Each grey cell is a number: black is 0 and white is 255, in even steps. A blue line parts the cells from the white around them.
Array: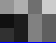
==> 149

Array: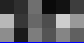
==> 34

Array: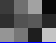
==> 59

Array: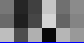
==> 119

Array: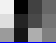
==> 242

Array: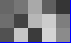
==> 103

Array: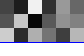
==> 68

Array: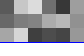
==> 90

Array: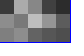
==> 58
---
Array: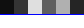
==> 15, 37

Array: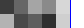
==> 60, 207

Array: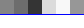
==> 132, 151

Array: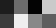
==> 29, 94

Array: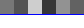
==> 119, 98

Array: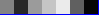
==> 131, 6

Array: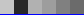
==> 198, 107
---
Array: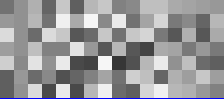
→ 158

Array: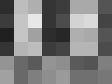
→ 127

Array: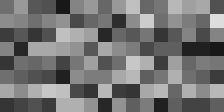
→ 184

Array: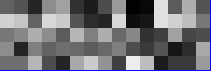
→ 168

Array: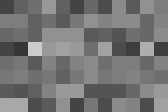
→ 153

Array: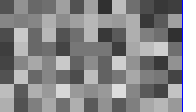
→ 195

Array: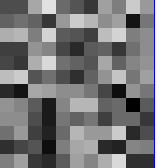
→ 126
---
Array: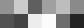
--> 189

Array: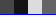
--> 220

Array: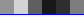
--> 46

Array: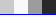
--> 156

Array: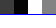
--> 254

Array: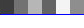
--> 244
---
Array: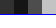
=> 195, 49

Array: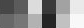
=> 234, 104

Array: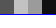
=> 16, 85

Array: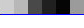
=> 155, 206

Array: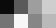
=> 206, 116

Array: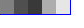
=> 230, 128

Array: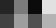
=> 225, 66
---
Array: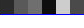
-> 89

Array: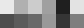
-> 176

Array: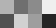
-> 111

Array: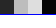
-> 189

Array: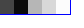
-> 11

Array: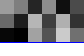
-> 127

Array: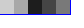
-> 168

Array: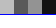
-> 89

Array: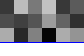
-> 188
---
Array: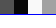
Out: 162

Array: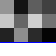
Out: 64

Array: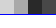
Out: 72

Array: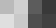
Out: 57

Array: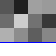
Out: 154

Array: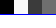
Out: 111

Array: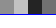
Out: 113

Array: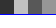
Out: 150
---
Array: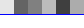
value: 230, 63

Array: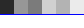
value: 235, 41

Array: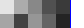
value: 228, 36

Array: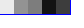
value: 235, 19

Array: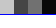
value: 199, 8

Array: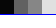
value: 224, 6

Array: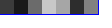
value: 200, 25

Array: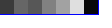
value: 223, 9
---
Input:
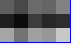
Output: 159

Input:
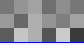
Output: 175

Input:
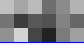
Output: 69

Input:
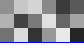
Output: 51

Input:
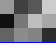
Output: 131

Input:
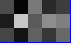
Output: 97
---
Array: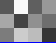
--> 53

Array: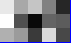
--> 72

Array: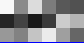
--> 102

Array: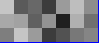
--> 133

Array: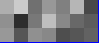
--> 98

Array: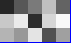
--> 160

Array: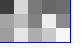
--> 245

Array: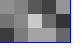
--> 102
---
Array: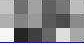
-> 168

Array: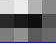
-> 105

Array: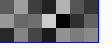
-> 138

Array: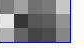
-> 134

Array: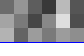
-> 142

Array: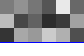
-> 79
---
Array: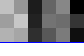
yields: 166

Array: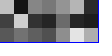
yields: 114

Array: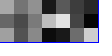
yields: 82

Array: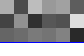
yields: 108

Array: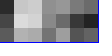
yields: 178

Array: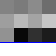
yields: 8

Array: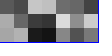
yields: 178

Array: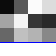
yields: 192

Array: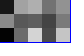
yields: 107
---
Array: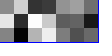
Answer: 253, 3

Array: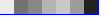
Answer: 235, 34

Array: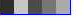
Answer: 198, 46

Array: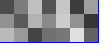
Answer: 223, 54

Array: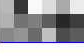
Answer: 249, 39

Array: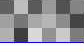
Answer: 216, 62

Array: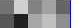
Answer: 208, 33

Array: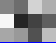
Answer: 246, 37

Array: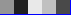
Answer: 233, 32
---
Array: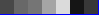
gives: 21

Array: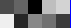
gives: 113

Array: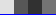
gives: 49

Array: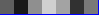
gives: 49

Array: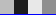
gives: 232

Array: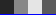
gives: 229
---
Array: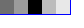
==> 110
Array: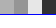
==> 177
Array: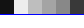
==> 18
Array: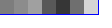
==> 125
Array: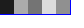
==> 28
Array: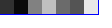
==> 49
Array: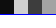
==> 13
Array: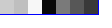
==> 204
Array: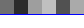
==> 111
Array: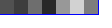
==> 81
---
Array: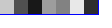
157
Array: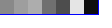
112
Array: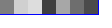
63
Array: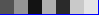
175
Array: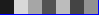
82
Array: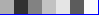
194
